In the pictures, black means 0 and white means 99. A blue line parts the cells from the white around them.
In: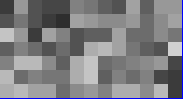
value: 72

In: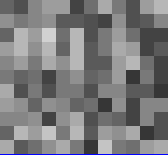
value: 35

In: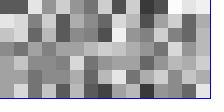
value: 84

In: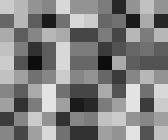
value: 27

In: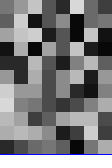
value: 29
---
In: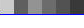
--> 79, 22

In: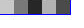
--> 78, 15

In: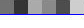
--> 80, 20

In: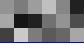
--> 78, 8

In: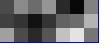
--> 88, 3

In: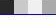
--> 93, 16
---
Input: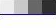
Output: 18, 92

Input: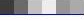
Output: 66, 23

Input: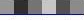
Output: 54, 58

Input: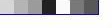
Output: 34, 83

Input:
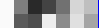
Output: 74, 97

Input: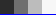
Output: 96, 17

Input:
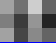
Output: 39, 63

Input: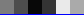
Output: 66, 48
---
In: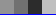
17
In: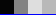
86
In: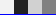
81
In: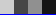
56
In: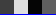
2
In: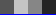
52
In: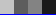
51
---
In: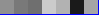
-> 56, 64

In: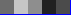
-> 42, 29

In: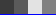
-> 23, 50

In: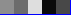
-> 55, 28

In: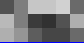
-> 32, 41

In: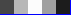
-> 27, 11

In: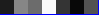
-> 11, 32
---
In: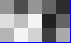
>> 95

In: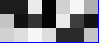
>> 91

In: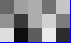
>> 67

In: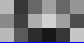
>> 81

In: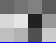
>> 89

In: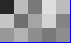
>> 64
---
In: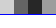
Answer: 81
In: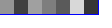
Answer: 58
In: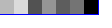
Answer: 72
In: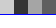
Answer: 80
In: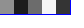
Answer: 56
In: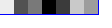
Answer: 92
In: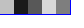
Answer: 75
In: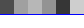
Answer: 30
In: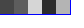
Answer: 27
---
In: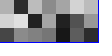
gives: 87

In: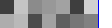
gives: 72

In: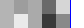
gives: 91

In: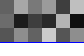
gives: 11

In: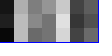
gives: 73

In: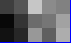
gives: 20

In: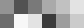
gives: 96

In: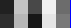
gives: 71
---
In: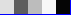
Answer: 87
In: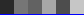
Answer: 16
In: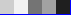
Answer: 80
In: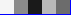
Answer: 95
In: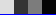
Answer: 86
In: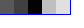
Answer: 34
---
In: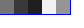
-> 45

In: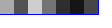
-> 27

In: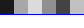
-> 56

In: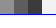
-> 56

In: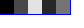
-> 28

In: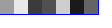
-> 31

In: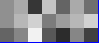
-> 25

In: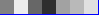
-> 50

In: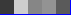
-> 52

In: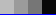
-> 60
